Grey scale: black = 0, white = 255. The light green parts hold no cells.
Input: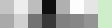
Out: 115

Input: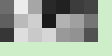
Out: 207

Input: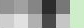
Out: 177

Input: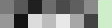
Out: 220

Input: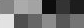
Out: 102

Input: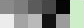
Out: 186

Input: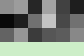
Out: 113

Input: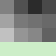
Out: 113

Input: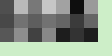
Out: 94

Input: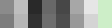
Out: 49
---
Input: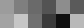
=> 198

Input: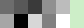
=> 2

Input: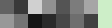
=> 116

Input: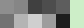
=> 180

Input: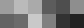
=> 107

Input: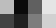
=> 32
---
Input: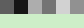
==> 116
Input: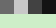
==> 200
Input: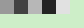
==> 183
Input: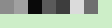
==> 61
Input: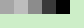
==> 140
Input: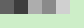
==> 173
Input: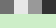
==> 231
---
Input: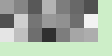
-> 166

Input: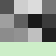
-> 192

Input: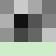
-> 102

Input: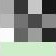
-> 157

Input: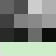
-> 107

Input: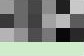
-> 8

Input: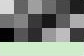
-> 189

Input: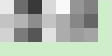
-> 156
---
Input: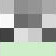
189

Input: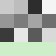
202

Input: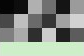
5

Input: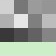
209

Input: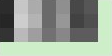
44

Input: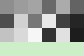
142

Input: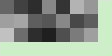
102
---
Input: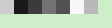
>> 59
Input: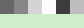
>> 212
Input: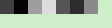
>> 158
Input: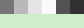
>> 229
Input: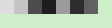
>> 76
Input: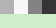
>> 131
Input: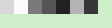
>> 122
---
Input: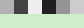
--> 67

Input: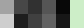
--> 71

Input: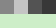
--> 196

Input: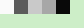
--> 91

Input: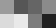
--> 86

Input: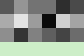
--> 149

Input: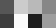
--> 204

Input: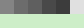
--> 108

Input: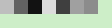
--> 98

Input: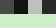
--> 19
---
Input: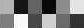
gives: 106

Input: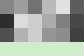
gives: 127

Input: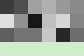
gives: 214

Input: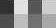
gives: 113

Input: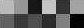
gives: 128

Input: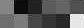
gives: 40

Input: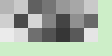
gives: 144

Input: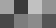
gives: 139

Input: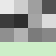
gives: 165
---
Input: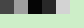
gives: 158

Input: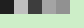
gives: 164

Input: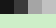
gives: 165

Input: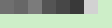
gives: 123

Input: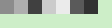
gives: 203

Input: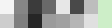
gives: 231
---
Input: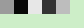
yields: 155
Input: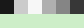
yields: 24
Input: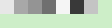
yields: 231
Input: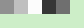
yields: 144
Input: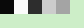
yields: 9
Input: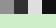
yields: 145
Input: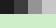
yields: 28
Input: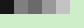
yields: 22
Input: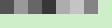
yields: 83
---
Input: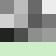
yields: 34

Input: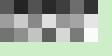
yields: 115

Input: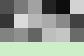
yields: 130

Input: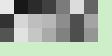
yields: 84

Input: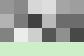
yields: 130

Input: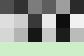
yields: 214

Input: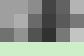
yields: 113
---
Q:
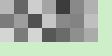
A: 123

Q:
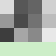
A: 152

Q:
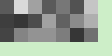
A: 62

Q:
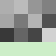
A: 166

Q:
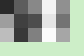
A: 158

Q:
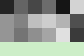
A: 149
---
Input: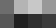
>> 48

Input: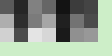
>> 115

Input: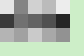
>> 80

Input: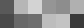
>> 195

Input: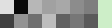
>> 119

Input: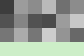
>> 156

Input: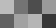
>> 181
